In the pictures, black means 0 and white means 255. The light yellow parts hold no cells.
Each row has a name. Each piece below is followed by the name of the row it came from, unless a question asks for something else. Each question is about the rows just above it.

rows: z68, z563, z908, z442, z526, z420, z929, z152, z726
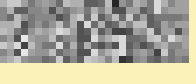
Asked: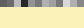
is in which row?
z68
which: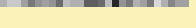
z68

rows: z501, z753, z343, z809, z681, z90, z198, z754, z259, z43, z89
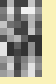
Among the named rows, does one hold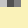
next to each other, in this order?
no
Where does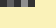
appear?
z198
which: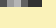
z90
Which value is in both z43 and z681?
[65]
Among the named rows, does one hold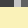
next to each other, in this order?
yes
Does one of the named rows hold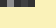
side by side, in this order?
no
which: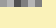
z259

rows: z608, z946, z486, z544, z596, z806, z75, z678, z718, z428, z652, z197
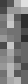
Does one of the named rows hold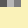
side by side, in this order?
no
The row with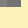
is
z596
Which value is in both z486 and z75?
[88]
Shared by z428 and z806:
[152]
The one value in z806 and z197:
[126]
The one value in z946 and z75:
[75]

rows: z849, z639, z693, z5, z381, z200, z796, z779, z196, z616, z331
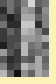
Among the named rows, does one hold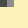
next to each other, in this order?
yes
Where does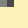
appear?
z381
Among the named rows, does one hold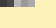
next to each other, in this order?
yes

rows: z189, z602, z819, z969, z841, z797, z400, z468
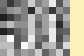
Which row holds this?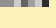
z969
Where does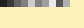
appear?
z819
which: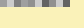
z468
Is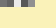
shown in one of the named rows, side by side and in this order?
no
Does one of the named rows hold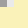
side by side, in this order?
yes

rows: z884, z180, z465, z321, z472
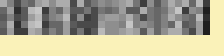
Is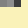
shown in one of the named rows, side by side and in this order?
no
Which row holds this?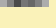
z465
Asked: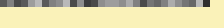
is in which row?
z465

